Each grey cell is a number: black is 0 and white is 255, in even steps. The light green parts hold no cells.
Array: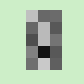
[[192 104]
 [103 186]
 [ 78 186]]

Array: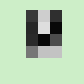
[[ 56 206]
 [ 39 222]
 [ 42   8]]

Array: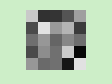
[[201  49]
 [ 75 226]
 [111 151]]

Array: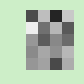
[[ 76 190]
 [238 112]
 [151  92]]

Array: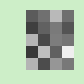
[[ 91 112]
 [ 63  97]
 [181  73]]

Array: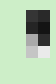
[[ 53  41]
 [ 37  20]
 [170  45]]

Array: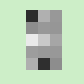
[[ 44 176]
 [141 152]
 [234 201]]
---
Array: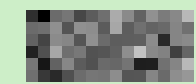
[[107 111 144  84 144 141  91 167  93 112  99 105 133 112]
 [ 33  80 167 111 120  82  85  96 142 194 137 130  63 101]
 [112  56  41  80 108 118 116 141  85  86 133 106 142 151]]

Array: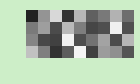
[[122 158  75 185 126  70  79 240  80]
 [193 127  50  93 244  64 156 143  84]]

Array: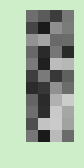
[[ 70  27 143 123]
 [104  42 118  42]
 [ 62 122  55  96]
 [100  43 176 204]
 [ 78 195 202 162]]

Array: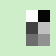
[[ 66 192]]

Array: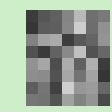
[[ 54  92  94 135 205 109 145]
 [ 81  58  98 137 192  82 103]
 [142 139  82 167 115 163  53]
 [118 115  84 161 130 148  73]]

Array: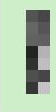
[[102  85]
 [ 35 179]
 [ 79  70]]

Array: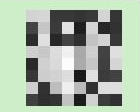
[[ 68 197  58 225  31 212  39  50]
 [206 199 220 240 169 207  66 223]
 [ 56 205 210 221  25 224  59  66]
 [ 64  47  53 194  29 208  61  49]]

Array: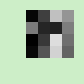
[[123  37  33 125]
 [  9  85 210  99]]
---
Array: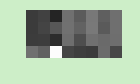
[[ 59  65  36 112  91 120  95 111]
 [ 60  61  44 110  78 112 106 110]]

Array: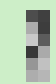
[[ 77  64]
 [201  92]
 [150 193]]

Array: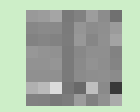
[[153 156 165 121 129 157 140 112]
 [130 133 130 124 152 134 144 163]
 [146 146 149 122 138 146 142 132]
 [176 186 220 117 105 191 138  57]]

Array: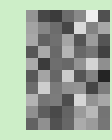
[[148  71  59 108 137 238  80]
 [168  98 112 165  84 156  85]
 [170  59 110 104 147 212 143]
 [108 206 122 145 148  69 124]
 [143  94  73 100 154 184 116]]

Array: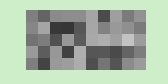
[[127 100 138 141 141 165  75 159 123 146]
 [115 125  80 152  92 169 174 160 195 156]
 [127  68 153 157 172  79 117  84 139 155]]

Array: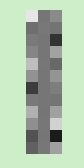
[[230 118 138]
 [122 118  51]
 [190 119 104]
 [ 60 118 126]
 [176 117 160]
 [ 82 118  27]]
